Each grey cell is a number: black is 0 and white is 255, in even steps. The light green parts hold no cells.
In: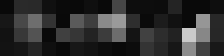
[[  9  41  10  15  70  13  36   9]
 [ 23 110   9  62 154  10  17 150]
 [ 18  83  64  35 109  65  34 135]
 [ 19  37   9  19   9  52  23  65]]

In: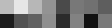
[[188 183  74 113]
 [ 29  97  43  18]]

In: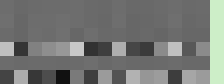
[[109 107 108 106 109 105 109 107]
 [111 109 111 106 110 104 111 106]
 [107 110 112 110 106 105 107 103]
 [191 129 152  50 174  59 192 139]
 [108 107 106 110 108 105 108 105]
 [ 68  55  17  62  83 150  61 155]]

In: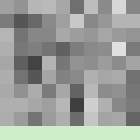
[[160 182 167 189 215]
 [123 104 159 136 180]
 [181 135 168 151 154]
 [175 127  97 137 224]
 [166  67 119 142 140]
 [174  86 130 176 170]
 [169 172 167 184 145]
 [175 167 183 207 136]
 [173 116 174 197 167]]

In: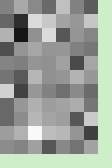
[[130 137 192  92]
 [102 219 163 198]
 [178 144  87 133]
 [ 79 166 150 119]
 [132 148 161 166]
 [116 182 149 152]
 [209 151 111 108]
 [104 176 163 119]
 [104 182 158 202]
 [157 249 183  64]
 [140 160 136 163]]

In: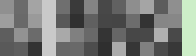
[[144 164 111 132  97 165 143]
 [158 154  88  96  69  51 135]
 [ 94 107 169 105 102  72  73]
 [ 89  51 103  77 171 128  56]]
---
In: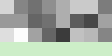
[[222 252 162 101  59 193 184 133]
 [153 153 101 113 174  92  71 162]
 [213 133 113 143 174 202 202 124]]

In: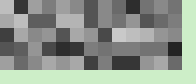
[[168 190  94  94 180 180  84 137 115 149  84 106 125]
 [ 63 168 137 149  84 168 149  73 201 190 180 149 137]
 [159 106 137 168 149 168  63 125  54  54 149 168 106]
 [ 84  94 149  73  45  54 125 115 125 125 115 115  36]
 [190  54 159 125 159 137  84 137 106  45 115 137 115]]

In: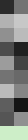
[[178 199]
 [144 187]
 [ 85 144]
 [187 133]
 [ 43 115]
 [115 105]
 [156  67]
 [ 76  32]
 [ 94  20]]

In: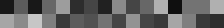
[[166 138 198 127  57  92  81 115  69 147  69  57 166 127  57  45]
 [ 24  92  24 103 157  45  69  33 138  69 103 176  15 115 115 176]]

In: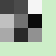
[[192 114  11]
 [ 64  75 245]
 [169  41 145]]

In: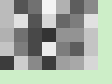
[[187 225  84 215 103 125 225]
 [ 60 205 137  60 159 168 215]
 [196 125  72 235 125  93 196]
 [177 113  72  51 147 147 196]
 [187  84 113 244 177  93 137]]

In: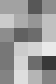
[[131 222 181 131]
 [119 212 108  56]
 [119 203 212 233]
 [203 172 150 192]
 [162 162  87 141]
 [141  97 108 192]]
